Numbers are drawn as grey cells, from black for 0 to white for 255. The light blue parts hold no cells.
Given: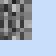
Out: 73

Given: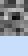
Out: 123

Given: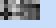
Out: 167

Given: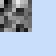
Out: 68

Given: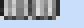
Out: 221

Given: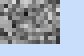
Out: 162

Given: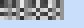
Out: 217

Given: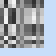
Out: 104
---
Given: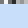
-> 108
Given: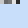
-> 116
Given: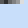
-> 102
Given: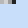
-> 157
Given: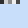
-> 140
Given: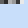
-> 180
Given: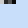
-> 83
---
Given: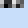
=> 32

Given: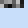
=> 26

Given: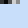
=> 52

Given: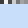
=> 75

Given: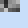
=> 53

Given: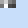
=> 73

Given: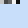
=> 71
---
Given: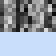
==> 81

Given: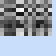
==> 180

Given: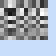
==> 104

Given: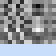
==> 154

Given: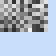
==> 101

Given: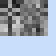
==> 145

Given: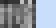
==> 95
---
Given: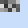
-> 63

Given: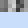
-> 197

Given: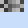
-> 99

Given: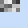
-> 183

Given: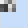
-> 192

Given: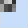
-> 62

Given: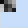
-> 95

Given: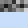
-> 77

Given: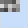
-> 178

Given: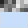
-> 104
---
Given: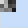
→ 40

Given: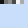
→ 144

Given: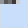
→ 111

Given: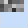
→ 73

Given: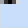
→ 3

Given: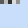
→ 51

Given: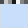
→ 146
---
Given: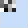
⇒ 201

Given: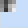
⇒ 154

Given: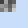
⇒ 97

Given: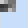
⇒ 117

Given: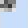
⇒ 126

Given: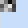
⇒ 99

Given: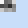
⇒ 216

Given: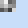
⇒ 125
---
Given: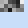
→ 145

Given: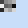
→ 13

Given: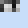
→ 209

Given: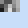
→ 178

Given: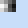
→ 18

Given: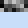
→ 28

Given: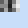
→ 237
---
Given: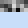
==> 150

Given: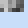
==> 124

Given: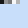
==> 148

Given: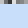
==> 221

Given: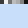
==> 188

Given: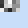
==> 101

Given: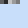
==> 43

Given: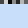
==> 138
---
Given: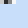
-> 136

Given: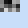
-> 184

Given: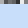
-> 235

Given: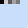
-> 162

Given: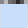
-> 86

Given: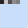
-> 141

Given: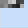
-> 32

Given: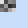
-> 165

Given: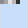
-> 183
